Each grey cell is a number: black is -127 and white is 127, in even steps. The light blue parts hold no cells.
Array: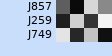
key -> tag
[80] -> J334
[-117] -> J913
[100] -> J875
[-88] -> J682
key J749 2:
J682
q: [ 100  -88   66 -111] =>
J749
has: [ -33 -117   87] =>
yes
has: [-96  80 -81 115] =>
no
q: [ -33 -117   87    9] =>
J857
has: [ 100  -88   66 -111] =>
yes
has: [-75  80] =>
no

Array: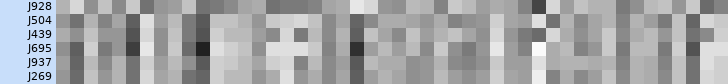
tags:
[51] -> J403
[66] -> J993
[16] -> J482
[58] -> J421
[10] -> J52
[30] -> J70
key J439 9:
J993
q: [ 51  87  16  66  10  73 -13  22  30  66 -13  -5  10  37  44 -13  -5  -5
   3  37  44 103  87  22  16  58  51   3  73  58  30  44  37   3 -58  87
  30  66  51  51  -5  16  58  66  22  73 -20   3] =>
J928

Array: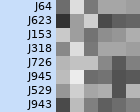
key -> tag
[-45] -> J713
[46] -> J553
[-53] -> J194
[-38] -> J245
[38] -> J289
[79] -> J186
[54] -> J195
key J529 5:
J713
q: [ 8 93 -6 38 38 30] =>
J318

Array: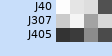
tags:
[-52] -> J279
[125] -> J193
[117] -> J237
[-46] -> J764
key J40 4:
J764
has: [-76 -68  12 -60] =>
no
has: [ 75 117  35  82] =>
no
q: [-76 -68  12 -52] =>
J405
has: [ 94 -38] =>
no
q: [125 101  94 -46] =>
J40

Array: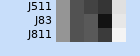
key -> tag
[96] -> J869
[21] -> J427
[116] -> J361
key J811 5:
J361
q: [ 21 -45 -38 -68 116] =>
J811
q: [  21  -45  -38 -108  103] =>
J83
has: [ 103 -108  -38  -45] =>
no
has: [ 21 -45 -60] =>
yes

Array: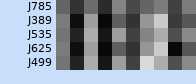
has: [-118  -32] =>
yes
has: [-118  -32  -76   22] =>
yes

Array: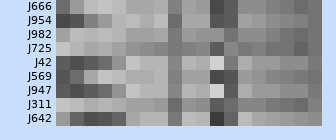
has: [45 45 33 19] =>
no
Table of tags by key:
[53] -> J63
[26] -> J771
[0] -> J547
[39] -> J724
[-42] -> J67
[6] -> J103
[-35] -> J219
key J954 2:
J67
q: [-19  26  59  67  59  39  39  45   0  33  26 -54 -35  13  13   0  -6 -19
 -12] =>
J666
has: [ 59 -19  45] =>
no
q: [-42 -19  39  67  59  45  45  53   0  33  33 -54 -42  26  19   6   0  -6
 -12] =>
J569
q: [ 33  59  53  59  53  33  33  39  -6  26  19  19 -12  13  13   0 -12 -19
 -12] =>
J982

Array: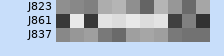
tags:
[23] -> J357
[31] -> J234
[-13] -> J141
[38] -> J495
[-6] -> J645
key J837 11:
J141
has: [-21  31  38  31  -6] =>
yes
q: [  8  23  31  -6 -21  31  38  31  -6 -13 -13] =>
J837
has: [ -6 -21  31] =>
yes

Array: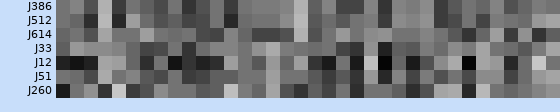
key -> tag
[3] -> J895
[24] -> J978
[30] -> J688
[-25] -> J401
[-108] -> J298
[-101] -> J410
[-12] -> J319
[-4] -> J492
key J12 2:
J298
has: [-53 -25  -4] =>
no
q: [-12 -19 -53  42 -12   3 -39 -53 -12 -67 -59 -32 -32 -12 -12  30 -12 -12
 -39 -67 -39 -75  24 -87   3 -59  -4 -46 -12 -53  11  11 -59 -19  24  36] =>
J51

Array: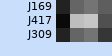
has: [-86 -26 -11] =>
no
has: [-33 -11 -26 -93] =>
no
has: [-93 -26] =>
yes

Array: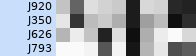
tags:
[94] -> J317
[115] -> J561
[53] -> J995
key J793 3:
J561
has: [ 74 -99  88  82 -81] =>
no
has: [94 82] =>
yes
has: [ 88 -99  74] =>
no

